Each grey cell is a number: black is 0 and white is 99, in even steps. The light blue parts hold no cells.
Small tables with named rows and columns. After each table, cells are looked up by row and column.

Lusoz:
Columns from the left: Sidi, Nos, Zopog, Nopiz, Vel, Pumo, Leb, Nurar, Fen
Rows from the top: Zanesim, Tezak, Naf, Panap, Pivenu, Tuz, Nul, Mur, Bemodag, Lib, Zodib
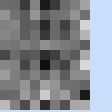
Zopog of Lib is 60
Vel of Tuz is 18
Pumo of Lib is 55
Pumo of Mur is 52
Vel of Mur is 38
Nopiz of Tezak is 58
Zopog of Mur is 42
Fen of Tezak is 43
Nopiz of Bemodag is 41
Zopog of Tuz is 33
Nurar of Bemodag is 43
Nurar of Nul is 50
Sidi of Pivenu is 47
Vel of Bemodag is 63
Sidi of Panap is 52
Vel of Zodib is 18
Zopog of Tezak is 36
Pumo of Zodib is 47
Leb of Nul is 26
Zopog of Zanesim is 23

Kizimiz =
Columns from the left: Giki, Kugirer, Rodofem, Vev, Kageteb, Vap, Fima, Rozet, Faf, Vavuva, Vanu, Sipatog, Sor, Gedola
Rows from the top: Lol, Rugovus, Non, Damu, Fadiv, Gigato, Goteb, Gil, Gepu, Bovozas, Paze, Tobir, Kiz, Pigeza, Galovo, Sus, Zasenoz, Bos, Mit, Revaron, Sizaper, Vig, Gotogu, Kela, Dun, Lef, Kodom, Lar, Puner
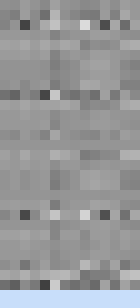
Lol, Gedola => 59
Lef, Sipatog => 58
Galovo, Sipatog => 58
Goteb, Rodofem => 57
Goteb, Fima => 53
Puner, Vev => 47
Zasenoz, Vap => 55
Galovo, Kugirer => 58
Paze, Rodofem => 64
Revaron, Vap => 57
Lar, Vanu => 49
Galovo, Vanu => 58
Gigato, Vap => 51
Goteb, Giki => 57
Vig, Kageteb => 65
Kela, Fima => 60
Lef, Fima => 57
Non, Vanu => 30
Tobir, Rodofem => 61
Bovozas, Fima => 48

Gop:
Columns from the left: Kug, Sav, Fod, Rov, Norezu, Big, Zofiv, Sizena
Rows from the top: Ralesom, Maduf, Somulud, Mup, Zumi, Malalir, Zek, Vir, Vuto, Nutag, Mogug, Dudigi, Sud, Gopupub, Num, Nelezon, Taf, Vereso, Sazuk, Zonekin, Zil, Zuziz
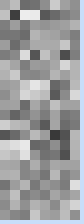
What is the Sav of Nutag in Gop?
65
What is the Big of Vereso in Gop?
71
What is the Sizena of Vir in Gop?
70
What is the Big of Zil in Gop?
54
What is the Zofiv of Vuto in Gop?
47
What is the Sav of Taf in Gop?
64
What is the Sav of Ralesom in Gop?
73
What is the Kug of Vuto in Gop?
61
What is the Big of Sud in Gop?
64
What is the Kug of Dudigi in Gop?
52
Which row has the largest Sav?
Num

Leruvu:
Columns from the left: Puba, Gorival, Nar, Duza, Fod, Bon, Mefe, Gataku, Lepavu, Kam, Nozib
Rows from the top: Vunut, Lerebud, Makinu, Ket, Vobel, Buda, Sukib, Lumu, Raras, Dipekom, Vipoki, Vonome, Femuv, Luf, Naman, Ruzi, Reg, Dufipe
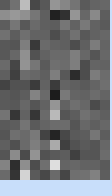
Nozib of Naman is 40
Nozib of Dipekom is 39
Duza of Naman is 49
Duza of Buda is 32
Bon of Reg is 86
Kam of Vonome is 40
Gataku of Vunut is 45
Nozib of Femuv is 40
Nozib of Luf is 36
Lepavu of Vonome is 44
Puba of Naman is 37
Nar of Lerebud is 56
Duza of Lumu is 40
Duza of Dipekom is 51
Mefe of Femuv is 42

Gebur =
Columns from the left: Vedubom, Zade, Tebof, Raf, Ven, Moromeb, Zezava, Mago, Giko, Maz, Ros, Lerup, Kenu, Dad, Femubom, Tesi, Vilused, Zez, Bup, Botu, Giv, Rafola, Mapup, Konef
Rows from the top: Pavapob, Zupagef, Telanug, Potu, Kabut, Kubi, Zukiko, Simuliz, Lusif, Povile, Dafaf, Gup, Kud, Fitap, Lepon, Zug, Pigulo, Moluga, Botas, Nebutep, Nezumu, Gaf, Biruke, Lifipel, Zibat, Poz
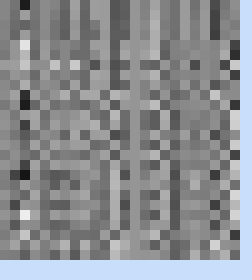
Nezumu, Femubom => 47
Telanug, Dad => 58
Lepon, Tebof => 41
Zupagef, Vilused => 50
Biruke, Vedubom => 51
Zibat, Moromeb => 56
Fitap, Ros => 62
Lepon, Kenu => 43
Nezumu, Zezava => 36
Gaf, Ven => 45
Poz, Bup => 46
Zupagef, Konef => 53
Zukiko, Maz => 32
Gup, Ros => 40
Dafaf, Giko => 40
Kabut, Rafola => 51
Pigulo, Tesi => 35
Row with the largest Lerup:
Zibat

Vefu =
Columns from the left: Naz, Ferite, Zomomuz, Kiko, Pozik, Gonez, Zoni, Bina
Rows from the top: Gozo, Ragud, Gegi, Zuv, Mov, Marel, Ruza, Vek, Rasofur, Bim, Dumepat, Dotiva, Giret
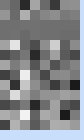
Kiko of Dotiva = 38
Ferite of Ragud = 41
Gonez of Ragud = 55
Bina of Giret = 60
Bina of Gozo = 56
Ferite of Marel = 37
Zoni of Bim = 62
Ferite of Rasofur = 19
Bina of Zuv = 42
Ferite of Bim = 85
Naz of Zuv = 43
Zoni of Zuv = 42
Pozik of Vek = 28
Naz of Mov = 63
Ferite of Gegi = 43
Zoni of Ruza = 44
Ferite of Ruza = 48
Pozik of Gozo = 41
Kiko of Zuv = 44

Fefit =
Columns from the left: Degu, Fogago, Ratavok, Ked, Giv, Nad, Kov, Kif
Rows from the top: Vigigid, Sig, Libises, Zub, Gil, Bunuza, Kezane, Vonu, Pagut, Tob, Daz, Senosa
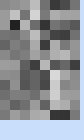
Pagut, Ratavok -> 33
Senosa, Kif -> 47
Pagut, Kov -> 52
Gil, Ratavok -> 45
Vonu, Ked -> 39
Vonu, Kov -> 65
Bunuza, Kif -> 57

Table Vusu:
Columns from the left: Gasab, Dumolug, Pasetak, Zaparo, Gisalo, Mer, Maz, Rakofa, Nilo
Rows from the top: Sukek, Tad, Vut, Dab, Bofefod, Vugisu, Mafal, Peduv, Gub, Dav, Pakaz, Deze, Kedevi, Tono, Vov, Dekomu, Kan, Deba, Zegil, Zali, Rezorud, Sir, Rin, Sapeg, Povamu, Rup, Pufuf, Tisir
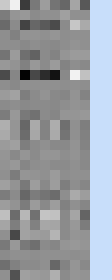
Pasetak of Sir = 71
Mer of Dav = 53
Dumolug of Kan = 59
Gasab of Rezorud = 61
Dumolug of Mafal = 57
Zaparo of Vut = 40
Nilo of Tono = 50

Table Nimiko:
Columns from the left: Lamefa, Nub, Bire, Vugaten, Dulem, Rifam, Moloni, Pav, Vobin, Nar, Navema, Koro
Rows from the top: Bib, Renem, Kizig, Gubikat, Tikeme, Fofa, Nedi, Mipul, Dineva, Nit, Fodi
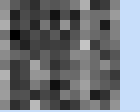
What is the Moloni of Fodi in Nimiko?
15
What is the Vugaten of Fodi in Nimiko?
72
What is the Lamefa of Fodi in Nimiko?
52
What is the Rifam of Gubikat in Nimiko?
34
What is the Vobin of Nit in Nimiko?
57
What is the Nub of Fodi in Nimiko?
18
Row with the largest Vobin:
Tikeme

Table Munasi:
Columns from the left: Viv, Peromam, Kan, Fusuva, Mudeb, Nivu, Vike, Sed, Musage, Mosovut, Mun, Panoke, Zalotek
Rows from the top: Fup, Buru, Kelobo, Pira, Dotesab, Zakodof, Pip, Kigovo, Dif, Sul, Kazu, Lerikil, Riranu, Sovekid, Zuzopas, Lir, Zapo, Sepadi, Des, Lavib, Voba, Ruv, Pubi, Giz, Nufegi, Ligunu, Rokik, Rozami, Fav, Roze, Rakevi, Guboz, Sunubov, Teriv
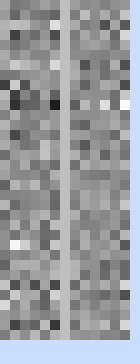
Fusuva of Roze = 66
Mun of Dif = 66
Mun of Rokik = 39
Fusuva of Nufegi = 62
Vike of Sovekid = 74
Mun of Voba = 68
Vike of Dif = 74
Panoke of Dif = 63
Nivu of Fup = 56
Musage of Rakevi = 59
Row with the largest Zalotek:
Kazu

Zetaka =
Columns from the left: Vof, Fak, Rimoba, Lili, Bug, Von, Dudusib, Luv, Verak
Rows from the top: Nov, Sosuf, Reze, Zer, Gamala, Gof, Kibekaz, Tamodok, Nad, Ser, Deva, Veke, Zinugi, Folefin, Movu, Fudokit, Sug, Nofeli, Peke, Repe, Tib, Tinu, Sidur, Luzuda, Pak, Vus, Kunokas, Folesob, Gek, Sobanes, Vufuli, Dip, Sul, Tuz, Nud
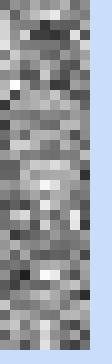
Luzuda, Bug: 47
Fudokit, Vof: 59
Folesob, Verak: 61
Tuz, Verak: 29
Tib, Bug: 91
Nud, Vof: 58
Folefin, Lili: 68
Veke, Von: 52
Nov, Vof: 39
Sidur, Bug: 81
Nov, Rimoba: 51
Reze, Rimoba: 49
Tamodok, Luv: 51
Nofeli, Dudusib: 66
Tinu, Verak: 36
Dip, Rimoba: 66
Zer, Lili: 24
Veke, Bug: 53
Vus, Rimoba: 64

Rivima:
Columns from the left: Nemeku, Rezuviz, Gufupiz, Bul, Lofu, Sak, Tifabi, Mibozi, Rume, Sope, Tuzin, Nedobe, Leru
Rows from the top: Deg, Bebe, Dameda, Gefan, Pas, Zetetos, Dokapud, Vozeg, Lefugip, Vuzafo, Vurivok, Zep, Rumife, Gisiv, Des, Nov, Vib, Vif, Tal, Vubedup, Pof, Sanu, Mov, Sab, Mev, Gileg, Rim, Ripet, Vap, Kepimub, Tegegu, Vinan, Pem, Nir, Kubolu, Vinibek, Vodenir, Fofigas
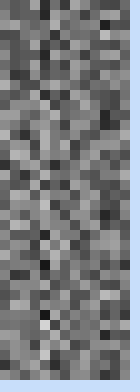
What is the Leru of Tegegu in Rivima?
31
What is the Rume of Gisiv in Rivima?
35
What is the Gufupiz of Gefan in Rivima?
46
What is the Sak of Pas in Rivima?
37
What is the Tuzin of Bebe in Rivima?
59
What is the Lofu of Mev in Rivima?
68
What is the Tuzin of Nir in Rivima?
15
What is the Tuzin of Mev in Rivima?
59
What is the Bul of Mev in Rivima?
24
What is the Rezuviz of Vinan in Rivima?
48
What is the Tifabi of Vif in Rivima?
42
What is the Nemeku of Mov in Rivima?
39
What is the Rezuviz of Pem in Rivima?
45
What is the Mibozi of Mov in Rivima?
30
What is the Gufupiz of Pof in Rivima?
54
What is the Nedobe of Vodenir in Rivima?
30
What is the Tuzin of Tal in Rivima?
32
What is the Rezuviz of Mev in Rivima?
56
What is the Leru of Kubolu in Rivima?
44
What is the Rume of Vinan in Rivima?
43
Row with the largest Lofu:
Pem

